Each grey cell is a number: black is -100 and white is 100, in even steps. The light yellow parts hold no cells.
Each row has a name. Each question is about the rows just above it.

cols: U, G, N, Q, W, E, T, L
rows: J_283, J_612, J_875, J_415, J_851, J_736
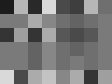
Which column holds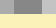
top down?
Q
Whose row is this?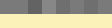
J_851
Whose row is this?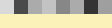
J_736
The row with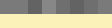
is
J_415

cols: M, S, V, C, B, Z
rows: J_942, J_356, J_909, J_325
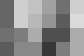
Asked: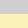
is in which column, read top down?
S
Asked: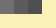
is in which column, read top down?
B
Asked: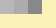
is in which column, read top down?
V
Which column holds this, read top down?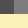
B
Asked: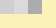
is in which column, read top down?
Z
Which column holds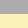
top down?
Z

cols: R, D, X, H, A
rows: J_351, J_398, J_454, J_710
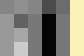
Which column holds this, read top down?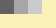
D
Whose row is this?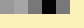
J_454
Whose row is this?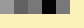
J_398
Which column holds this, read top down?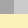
D

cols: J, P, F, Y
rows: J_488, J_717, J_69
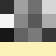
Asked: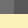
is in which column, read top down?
F
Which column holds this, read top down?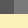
F

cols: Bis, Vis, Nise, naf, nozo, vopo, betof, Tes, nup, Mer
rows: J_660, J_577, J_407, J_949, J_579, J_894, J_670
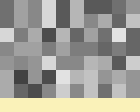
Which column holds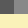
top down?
betof
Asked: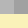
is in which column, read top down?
nozo
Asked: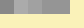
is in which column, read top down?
Nise
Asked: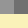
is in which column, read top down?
Tes

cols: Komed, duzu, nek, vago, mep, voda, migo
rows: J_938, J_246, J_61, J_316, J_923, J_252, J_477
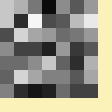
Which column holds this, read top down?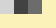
duzu
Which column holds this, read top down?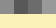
mep
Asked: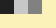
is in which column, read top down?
vago
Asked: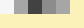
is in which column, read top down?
nek
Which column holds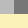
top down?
voda

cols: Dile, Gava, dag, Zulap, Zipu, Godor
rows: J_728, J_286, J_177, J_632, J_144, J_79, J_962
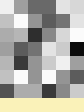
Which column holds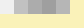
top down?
Dile
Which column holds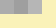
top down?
Dile
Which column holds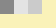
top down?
Zulap
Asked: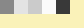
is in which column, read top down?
Zulap
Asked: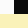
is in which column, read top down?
Godor

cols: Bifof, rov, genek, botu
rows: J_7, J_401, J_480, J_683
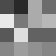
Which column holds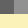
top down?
genek
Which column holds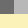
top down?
botu
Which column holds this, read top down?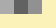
genek
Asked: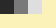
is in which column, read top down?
rov

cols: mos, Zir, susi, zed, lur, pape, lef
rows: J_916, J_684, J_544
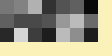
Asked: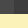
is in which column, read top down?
susi
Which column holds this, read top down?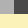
susi
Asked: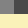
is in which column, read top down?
Zir

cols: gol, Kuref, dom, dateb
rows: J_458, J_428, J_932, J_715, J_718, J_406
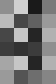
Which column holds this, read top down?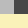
gol
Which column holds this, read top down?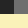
dom
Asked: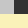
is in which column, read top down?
Kuref

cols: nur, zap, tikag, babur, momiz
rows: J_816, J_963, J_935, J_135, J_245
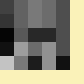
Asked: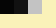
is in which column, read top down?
nur
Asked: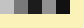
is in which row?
J_245
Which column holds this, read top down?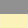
babur
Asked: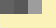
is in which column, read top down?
zap
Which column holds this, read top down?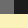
tikag
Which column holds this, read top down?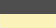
momiz

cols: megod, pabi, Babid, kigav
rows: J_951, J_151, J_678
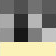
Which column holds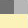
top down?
Babid
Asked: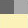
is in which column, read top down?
megod

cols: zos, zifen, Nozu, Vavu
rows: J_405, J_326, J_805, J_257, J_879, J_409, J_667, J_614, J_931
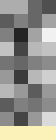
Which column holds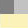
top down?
zos
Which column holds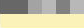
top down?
Nozu

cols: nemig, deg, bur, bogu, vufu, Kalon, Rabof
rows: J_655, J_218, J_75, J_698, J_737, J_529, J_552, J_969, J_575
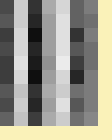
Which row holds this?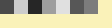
J_969
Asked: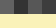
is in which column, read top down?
Kalon
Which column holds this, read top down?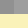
bogu

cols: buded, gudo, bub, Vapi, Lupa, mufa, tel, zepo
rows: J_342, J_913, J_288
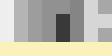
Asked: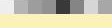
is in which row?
J_288
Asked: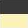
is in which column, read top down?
Lupa

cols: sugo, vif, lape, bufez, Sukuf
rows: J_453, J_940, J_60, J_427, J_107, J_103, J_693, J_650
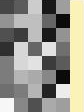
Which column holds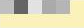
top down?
lape
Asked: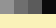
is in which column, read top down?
Sukuf

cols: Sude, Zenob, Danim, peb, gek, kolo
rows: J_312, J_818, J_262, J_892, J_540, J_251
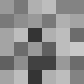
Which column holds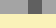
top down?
Sude
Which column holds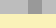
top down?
gek
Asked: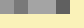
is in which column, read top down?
Sude

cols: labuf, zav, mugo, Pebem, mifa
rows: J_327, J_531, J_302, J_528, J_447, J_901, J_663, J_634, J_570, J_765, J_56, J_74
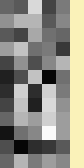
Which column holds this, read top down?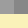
mugo
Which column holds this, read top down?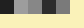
mugo
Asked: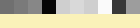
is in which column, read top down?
Pebem
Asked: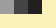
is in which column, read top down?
labuf
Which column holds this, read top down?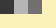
mifa
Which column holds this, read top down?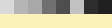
mugo
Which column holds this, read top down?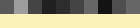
labuf

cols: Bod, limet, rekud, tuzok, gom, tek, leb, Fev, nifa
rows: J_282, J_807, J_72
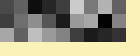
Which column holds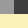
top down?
tek
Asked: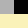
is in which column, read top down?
Fev
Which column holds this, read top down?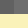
limet
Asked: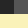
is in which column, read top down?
tuzok
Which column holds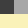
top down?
Bod

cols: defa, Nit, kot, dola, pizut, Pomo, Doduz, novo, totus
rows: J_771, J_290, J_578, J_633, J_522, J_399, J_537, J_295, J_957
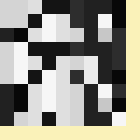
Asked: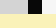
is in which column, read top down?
Nit
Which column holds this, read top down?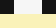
dola

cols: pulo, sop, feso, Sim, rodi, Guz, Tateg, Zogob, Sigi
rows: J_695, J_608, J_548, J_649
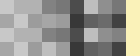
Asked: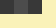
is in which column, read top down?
Guz
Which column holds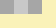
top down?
pulo

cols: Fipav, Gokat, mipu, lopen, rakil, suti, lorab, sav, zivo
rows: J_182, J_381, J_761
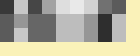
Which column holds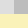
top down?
rakil
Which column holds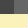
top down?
mipu
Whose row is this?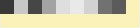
J_182

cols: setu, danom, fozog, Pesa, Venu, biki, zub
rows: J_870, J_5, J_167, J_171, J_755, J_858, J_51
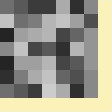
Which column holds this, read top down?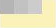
Pesa
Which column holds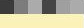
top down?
fozog
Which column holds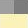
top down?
danom
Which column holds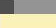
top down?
zub
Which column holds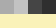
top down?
Venu
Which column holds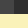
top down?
Venu
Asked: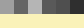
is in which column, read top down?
biki

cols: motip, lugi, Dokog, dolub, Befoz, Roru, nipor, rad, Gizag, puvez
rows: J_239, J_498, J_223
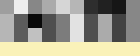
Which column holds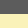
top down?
lugi
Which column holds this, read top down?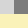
Befoz

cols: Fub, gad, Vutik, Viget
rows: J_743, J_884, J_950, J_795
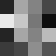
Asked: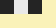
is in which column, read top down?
Fub
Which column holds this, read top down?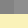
Vutik
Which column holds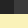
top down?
Fub
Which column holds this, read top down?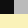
Viget
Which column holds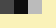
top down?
Viget
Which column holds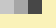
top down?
gad

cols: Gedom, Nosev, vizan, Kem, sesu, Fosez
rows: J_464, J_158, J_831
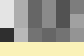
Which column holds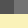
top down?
sesu
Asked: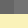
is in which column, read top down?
vizan
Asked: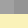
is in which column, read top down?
Fosez

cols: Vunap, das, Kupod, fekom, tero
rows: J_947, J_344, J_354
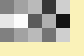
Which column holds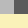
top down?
Kupod
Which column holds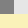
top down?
Vunap
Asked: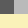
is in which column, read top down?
Kupod
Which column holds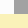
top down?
das
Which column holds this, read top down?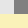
Vunap
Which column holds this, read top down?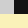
tero

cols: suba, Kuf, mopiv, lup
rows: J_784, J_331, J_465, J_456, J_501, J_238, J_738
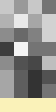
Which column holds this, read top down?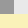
Kuf
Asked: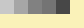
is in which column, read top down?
mopiv
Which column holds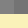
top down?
mopiv
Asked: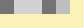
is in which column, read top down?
lup
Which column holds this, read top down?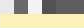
Kuf

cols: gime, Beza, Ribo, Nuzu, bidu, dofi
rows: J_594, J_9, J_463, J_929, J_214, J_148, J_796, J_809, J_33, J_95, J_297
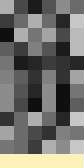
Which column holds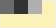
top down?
Nuzu
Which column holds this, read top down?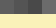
Beza
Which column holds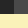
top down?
bidu
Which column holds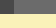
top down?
Beza
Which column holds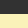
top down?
bidu
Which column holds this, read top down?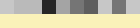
dofi
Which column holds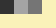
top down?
gime

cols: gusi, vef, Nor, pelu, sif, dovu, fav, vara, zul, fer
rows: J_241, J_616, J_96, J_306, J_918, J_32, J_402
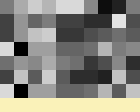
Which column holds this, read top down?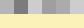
pelu
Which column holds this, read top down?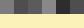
fer
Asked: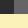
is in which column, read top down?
dovu
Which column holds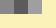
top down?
Nor
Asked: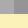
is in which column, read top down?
vef
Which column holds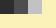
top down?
fer

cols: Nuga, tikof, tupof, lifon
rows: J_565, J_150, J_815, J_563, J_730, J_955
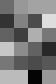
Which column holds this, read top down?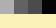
tupof
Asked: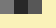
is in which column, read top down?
lifon
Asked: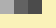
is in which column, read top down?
tupof

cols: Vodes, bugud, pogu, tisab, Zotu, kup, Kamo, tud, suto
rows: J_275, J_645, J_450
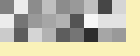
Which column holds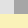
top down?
tud
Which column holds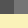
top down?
kup
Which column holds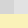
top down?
suto
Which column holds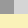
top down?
pogu
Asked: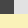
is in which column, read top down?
tud
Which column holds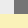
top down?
bugud
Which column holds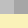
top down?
tisab

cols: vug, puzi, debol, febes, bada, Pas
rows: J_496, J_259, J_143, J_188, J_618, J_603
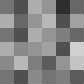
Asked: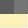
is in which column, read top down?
febes
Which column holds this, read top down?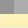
debol
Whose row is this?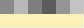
J_618
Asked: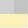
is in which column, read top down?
Pas

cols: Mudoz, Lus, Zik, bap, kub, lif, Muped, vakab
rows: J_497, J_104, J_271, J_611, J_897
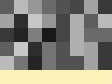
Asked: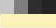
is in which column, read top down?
Zik
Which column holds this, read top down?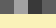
Mudoz
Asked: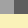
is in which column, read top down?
Muped
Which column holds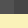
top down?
kub
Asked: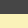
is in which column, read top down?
kub

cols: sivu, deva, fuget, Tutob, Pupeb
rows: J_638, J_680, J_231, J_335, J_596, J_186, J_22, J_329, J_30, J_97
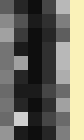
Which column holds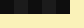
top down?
fuget
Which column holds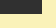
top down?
Tutob

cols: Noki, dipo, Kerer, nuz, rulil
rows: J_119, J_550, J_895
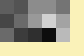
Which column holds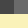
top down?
Noki
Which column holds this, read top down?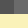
dipo
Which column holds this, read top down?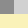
nuz
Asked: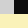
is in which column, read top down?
nuz
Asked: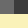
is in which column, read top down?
dipo
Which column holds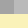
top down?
rulil

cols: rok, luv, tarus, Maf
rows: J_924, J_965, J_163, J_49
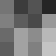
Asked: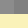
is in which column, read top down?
tarus
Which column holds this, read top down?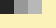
Maf
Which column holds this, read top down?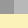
Maf

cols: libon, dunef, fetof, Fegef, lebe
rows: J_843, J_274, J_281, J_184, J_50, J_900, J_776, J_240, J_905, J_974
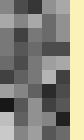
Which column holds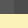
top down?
dunef
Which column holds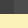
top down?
lebe
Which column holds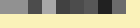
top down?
lebe
